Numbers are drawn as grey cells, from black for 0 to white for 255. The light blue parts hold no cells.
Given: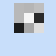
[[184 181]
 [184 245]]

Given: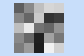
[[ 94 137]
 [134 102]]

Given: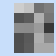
[[205 193]
 [ 82  92]]

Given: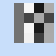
[[114 246]
 [114  69]]

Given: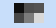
[[ 14  78]
 [ 71 124]]

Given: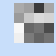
[[170 159]
 [154 200]]

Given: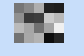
[[118 137]
 [144  57]]

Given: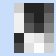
[[205  35]
 [240  64]]

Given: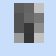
[[ 92 100]
 [ 82 104]]
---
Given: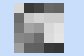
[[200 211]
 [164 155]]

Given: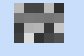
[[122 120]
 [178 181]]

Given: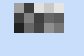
[[129  64]
 [103  69]]

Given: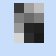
[[107 127]
 [ 36  32]]

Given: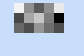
[[167 199]
 [ 78 149]]

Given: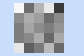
[[172 158]
 [165 141]]
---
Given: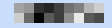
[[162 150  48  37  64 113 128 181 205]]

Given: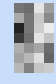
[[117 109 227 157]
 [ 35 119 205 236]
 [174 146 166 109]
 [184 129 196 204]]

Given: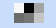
[[247   5 163]]

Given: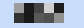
[[157  27  69 207  30]]

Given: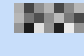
[[174  69 142 179  71 137 183]
 [149  27 224 148  32 234 147]]

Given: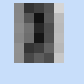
[[133  51  64  85 213]
 [139 114  39  77 185]
 [144  53  63  99 183]]

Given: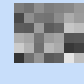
[[124 114 142 125 131 136 152]
 [ 93  90 156  92 102 198 189]
 [203 178 112 183 170  56  65]]
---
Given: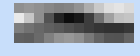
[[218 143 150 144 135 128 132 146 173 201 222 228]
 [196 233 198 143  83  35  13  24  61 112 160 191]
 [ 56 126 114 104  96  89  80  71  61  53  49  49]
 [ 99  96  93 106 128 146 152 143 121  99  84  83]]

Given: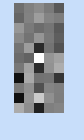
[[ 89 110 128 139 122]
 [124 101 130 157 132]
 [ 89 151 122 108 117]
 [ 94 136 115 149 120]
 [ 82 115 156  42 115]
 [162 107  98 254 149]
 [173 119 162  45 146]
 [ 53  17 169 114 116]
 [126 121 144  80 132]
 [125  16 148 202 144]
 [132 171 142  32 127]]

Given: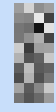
[[158 157 211 142]
 [ 65 138 133 232]
 [225 118 110  20]
 [ 67 119 145 176]
 [162 204  60 159]
 [200 178  83  97]
 [ 99  95 189  90]
 [119  76 178  80]
 [201 162  91 135]
 [153 116  84 105]]

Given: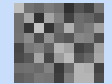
[[116 189 114 104 123 112  48  83  66]
 [ 81 112 166  49 164 128  66 109 101]
 [162 112  54 194  51 107 176 111 123]
 [ 79 114 139  77 145  98  86 135 129]
 [160  70 119 129  98 180 163  66  81]
 [168  74  88 165  71 155 186  86 104]
 [ 67 110 113 106 130  57 105 181 175]
 [ 78  95 103 120 116  62 126 181 181]]

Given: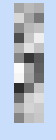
[[175 165 185]
 [120 214 163]
 [193 141 183]
 [238  78 196]
 [194 179 225]
 [ 89 133  55]
 [ 96 251 166]
 [103 245 160]
 [196  46 109]
 [222 107 206]
 [203 177 211]
 [199 133 189]]

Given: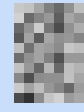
[[189 200 194 165 128 105 145]
 [149 209 106 133 152  94 166]
 [173 106 147 203 118  77 145]
 [133  89 163  92 166 144 151]
 [190 191 114 163 155 139 198]
 [153 110 145 163 129  81 153]
 [179 193 152 102 181 104 191]
 [166 136  80 140 144 144 193]
 [156 202 162 189 151 134 104]
 [167  76  50 139 196 209 155]]
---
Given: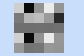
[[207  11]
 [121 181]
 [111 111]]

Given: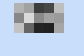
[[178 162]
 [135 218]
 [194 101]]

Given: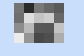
[[116  43]
 [110 222]
 [140 185]]

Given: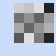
[[206 196]
 [115 145]
 [168 103]]

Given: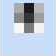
[[170  28]
 [135  54]
 [247 121]]

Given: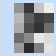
[[147  56]
 [183  95]
 [171  75]]
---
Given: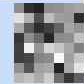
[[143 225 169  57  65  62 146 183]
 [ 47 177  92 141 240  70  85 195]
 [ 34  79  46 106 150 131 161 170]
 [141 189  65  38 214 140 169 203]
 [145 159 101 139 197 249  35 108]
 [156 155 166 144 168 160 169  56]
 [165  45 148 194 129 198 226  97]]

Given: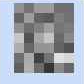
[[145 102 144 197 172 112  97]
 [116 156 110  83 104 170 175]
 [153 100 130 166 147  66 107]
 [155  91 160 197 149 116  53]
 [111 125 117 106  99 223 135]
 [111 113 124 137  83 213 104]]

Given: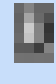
[[103  98 102 106  91 114]
 [131 164 203 195  90 113]
 [102 106 132 133  61 114]
 [102  80  52  57 131 113]]

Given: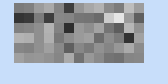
[[123  52 129 179 134 160]
 [128  58 133 175 130 149]
 [155 124 143 143 144 151]
 [169  62 179 176 160 145]
 [132 136 130 120 137 134]
 [ 62 133  46 141  95 170]
 [149 118 153 154 135 113]
 [167 116 142 160 122 152]
 [178 107 163 108 145 137]
 [139 204 116 140 133 116]
 [124 229  93 123 151 112]
 [189 155 183  50 170 133]
 [157  95 146 161 139 135]]

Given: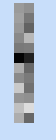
[[154 159 151 137 121   4 172 138 201 149 192 173]
 [144 118  98 184 124  33 103 122 112 144 220 103]]

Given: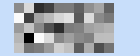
[[138 250 153 181 194]
 [217  64 195   1 117]
 [ 45 164 136 251 125]
 [ 65 186  82 219 154]
 [122 213  45 136 207]
 [123 225 123 159 192]
 [ 97  90 129 138  94]
 [143 219 161 129 172]
 [165 138 170 189  79]
 [ 98 120 178 190 115]]
